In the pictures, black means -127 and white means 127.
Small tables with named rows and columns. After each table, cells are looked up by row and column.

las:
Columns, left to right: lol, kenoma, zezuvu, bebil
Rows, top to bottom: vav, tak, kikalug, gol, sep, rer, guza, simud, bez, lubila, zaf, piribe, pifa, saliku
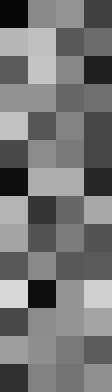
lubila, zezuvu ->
-39
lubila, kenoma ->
10
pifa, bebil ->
-35
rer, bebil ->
-57
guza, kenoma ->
46
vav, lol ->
-121
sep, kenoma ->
-40
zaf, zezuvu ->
20
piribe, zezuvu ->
19
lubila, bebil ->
-36
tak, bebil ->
-19

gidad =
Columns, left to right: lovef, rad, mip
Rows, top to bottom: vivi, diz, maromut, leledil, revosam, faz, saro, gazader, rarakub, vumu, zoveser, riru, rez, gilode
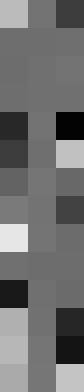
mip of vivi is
-67
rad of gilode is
-9
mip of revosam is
-124
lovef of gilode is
42
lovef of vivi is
59
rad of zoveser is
-15
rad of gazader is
-12
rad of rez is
-10
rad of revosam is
-13
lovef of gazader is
-5
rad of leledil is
-15
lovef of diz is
-17
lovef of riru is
48
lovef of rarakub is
102
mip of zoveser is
-20
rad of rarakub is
-11
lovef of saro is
-28
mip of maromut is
-13

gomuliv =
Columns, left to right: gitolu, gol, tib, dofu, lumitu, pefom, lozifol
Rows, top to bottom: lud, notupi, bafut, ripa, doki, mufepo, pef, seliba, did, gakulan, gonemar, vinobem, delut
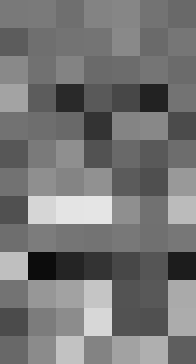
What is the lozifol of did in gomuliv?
-8
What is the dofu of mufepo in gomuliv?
-45
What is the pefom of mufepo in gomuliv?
-38
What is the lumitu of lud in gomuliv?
6
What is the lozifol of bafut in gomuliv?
-20
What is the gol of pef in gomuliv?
15
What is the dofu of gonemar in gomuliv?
69
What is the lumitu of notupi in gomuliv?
9
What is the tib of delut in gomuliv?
66

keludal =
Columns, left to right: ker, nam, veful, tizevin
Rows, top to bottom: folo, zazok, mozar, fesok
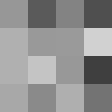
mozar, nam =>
68
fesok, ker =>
40
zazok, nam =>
25
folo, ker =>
23
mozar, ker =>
48
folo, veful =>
3
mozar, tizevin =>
-64
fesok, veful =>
47
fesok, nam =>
10
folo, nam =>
-37
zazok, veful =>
26
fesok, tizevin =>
-12
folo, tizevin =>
-48
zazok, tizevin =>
81
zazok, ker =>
48
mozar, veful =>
24
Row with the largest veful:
fesok

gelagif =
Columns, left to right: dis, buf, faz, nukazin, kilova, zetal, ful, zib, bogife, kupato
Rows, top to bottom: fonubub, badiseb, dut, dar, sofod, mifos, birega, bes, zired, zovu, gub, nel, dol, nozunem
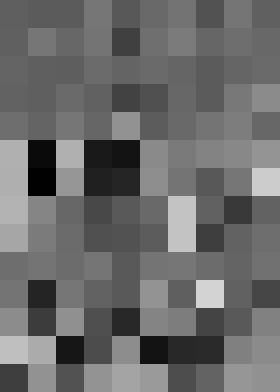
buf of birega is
-126
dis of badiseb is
-31
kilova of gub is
-38
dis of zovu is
-17
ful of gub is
-32
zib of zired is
-65
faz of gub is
-9
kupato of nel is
1
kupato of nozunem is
17
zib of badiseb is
-25
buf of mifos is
-117
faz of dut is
-33
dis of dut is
-27
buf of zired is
-4
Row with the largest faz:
mifos

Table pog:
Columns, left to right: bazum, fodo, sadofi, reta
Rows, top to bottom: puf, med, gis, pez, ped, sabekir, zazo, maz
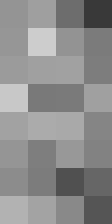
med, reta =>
-4
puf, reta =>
-70
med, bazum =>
22
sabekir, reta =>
2
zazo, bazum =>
12
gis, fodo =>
32
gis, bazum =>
27
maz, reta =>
-42
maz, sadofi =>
9
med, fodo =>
77
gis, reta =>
-2
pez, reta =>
32
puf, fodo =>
31
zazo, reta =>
-25
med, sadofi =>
19
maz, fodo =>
35
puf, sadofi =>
-18
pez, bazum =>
72
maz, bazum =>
50
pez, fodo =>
-6

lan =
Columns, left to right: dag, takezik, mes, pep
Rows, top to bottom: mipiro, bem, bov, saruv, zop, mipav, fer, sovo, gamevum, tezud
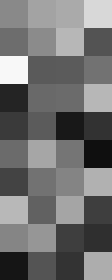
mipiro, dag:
9
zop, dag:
-69
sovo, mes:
37
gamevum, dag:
5
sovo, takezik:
-30
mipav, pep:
-112

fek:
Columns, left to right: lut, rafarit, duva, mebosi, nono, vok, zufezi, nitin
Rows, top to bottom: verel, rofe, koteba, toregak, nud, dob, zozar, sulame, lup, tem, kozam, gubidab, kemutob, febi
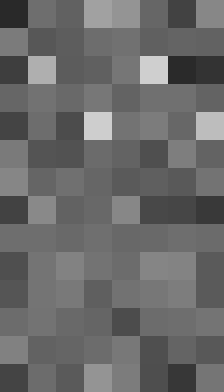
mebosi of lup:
-16
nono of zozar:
-37
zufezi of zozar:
-38
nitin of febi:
-10
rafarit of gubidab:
-12
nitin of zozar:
-12
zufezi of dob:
-1
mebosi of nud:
78
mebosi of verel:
33
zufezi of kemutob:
-27
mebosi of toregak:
-8
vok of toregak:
-15
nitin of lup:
-20

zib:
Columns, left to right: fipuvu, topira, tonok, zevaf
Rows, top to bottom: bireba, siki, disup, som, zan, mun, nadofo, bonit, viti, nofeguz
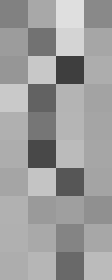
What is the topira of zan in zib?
-9
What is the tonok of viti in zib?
4
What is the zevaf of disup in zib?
45
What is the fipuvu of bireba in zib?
1
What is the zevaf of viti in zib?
39
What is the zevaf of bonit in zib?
16
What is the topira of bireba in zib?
40
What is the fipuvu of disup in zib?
22
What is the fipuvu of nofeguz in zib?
45

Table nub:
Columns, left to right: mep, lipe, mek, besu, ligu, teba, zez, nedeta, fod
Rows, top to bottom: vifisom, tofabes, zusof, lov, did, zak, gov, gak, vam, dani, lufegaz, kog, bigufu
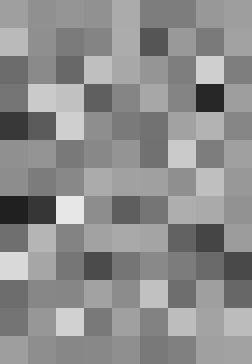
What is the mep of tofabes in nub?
58
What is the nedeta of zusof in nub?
79
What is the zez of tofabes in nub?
25
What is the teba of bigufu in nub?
-6
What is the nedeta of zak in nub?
-2
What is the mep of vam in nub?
-16
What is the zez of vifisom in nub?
-2
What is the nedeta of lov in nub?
-88
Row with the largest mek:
gak

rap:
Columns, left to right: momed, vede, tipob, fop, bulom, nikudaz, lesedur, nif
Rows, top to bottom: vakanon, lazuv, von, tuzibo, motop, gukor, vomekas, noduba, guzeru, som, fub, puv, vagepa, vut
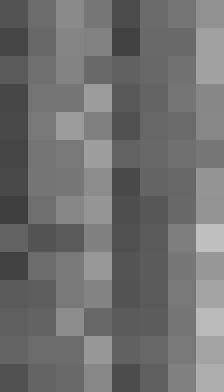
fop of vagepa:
23
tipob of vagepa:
-19
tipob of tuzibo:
-10
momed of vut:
-46
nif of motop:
7
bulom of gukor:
-29
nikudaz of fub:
-37
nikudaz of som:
-36
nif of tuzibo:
6
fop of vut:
7
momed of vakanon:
-45
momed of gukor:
-58
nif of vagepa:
36
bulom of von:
-30
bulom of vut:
-51
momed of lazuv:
-58

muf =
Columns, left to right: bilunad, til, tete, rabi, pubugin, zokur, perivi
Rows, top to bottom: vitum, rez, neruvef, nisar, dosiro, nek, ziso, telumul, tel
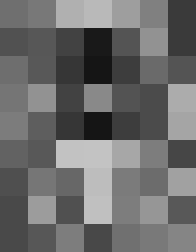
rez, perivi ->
-69
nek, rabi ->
67
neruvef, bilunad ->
-17
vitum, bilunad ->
-16
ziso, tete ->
-24
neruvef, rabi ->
-106
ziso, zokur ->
-19
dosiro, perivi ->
37
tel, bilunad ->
-54
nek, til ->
-39
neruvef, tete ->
-73
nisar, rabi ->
9
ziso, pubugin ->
-4
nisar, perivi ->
44
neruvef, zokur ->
-21

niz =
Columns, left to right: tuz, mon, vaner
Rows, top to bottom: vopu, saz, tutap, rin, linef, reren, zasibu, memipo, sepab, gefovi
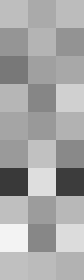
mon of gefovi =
59
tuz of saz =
21
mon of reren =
65
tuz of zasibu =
-70
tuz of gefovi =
64
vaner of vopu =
60
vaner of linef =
50
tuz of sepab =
115
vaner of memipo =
56
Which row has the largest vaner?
sepab

